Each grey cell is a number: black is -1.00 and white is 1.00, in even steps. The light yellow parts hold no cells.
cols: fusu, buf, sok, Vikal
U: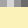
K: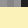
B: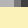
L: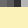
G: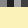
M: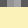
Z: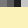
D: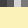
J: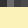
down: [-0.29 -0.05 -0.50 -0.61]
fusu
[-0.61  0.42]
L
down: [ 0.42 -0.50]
Vikal
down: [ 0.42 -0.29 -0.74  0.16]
buf
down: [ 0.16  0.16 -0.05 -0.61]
sok
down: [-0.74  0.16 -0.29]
buf
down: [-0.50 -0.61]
fusu

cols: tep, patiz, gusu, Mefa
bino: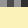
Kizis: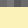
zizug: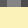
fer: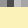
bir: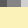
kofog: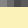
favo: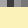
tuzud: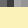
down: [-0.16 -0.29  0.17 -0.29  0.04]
tep
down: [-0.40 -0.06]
patiz
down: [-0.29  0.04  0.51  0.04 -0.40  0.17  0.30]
gusu
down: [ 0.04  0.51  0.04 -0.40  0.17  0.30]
gusu
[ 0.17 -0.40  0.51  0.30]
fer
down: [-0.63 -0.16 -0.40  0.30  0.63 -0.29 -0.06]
Mefa

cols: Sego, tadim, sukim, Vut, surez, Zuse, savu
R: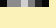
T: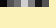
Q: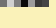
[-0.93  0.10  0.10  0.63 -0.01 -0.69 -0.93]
R
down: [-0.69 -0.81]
Zuse
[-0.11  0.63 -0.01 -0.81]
T
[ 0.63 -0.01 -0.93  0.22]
Q
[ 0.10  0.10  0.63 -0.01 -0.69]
R
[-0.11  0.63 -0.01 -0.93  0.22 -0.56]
Q

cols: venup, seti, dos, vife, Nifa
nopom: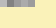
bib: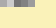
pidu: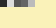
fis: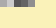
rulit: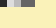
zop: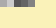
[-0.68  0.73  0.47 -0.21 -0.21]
rulit

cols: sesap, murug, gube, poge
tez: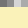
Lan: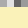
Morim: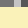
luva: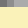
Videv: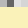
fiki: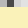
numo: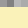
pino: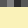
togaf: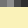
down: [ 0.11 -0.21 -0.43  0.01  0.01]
murug
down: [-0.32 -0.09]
sesap
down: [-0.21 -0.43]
murug
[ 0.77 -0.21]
Lan

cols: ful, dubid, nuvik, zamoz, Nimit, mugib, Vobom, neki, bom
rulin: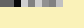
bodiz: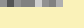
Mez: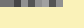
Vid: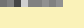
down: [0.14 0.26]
Vobom
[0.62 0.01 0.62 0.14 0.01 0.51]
rulin
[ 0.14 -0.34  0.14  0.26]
Mez
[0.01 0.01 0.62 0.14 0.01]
bodiz

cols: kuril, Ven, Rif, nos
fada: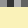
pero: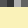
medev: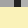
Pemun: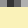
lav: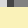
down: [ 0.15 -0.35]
kuril
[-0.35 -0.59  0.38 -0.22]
pero
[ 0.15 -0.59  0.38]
fada
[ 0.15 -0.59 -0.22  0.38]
Pemun
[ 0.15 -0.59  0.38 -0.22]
fada

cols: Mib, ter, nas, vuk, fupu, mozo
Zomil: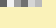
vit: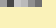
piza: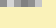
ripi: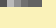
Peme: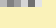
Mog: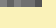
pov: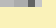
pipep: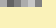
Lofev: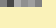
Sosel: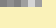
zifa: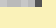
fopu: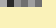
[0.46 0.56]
zifa
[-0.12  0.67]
Zomil
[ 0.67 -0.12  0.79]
Peme
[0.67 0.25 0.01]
piza
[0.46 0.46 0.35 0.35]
pov

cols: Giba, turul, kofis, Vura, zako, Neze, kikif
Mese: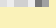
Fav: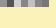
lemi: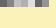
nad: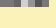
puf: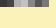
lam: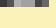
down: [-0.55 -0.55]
Giba
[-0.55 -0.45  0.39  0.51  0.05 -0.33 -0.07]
puf
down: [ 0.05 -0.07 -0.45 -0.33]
turul

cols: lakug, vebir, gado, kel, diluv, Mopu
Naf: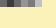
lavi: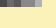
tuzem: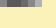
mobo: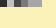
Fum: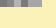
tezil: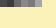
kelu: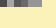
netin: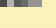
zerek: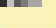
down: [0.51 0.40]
Mopu
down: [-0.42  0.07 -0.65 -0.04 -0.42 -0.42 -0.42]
lakug
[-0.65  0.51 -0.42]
mobo
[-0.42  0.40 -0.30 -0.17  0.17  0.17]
netin
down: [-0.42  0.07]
lakug
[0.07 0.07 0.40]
lavi

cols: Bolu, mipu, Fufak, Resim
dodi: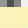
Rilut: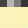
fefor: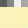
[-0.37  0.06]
dodi
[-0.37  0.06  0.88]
dodi
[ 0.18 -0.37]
dodi

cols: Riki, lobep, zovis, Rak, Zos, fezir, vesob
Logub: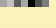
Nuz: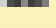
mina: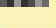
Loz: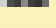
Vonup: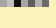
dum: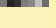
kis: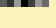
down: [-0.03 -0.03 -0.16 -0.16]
vesob
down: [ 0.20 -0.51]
zovis
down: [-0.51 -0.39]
Zos
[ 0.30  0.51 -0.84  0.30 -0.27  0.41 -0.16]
Vonup
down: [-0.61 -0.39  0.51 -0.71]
lobep

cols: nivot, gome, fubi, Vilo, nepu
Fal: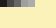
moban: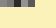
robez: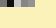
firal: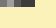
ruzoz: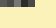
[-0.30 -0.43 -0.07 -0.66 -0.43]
ruzoz
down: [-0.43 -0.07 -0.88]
gome
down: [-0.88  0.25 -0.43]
gome
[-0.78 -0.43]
Fal

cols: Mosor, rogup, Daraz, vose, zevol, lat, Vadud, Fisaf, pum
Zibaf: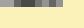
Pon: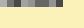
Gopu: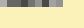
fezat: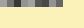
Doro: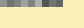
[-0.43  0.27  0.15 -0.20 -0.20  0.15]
Pon
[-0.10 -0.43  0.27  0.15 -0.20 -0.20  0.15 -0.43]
Pon
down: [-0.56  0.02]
Daraz
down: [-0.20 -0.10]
rogup

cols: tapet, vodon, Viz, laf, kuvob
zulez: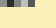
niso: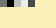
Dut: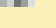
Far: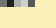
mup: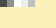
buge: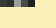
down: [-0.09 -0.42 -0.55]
tapet
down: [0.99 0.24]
Viz

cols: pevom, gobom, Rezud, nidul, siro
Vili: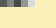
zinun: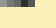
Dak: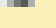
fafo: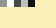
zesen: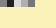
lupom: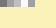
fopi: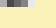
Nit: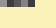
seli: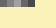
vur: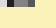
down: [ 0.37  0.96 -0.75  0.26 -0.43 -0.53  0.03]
gobom
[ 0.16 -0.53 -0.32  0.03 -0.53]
Nit
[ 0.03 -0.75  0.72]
zesen
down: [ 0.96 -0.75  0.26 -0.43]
gobom
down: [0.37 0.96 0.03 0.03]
nidul
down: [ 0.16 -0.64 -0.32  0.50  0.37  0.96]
nidul
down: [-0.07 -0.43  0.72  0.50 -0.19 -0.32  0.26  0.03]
Rezud

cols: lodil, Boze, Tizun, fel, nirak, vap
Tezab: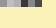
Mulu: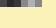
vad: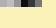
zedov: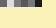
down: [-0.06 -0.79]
vap
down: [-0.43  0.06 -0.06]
vap
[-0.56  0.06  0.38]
Mulu
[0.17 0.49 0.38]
Tezab

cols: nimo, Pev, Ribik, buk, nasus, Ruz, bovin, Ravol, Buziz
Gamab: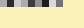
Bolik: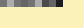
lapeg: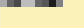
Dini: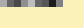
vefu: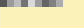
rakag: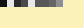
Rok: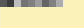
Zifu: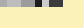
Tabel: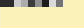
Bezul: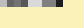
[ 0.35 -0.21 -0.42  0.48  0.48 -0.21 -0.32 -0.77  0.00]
lapeg
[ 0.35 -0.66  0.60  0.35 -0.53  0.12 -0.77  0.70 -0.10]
Gamab
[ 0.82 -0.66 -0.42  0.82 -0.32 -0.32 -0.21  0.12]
rakag
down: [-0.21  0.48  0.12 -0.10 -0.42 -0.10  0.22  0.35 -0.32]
buk
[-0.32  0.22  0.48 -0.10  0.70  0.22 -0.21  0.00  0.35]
vefu

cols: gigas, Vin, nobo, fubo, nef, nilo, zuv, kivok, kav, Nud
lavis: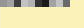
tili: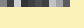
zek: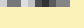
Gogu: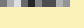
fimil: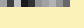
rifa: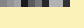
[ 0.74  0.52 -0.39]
zek
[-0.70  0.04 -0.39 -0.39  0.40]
Gogu
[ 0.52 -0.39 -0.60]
zek
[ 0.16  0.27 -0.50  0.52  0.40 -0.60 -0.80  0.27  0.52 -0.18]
lavis
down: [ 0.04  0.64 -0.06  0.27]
gigas
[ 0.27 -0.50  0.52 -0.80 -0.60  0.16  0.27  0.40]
fimil

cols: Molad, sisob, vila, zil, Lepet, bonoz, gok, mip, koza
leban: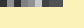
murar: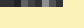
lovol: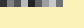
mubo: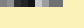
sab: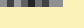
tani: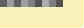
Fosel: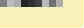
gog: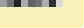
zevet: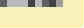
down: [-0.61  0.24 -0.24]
vila
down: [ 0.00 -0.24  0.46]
zil
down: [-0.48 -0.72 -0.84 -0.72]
Lepet
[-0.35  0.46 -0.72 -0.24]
lovol
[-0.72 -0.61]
Fosel

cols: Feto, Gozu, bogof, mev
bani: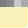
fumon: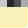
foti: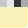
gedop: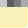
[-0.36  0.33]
fumon
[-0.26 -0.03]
gedop
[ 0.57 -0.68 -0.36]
fumon
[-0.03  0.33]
gedop
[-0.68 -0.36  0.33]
fumon

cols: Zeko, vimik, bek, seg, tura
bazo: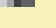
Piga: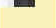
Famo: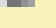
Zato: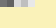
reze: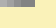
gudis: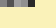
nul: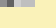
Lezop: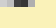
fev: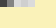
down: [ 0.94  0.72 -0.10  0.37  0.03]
Zeko
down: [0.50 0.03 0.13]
seg
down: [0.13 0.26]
bek
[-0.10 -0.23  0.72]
Zato
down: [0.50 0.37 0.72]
tura

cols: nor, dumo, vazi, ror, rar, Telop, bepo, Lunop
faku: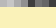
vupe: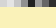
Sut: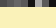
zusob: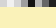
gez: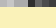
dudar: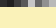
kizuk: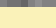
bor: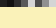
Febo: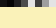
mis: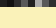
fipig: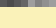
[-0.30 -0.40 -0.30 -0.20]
fipig
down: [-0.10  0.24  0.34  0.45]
Telop
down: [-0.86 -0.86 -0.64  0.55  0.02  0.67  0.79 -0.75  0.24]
rar
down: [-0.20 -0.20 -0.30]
bepo
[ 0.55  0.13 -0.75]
vupe
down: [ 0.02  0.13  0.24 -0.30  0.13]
bepo

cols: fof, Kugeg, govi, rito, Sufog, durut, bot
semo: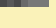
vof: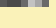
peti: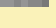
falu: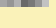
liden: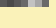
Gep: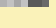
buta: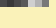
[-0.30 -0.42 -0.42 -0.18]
vof
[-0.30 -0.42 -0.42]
vof
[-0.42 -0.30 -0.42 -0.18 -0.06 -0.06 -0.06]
semo
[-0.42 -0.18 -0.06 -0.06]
semo
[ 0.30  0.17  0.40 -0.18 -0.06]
falu
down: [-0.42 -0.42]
govi
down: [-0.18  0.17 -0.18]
rito

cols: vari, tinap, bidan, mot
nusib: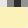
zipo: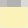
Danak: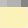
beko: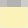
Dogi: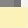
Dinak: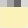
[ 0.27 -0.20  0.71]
Dinak
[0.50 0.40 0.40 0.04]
Danak
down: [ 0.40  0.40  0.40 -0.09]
bidan

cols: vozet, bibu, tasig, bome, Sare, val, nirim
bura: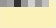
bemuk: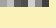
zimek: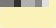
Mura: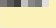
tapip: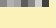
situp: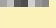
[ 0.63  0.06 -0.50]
bemuk
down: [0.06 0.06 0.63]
Sare
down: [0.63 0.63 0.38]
Sare

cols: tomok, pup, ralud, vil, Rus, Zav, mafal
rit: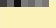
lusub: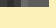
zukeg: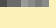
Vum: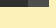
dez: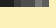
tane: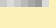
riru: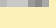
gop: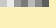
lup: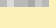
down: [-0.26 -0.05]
Zav
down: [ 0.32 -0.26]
mafal
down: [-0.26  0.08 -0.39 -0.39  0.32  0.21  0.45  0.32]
Rus

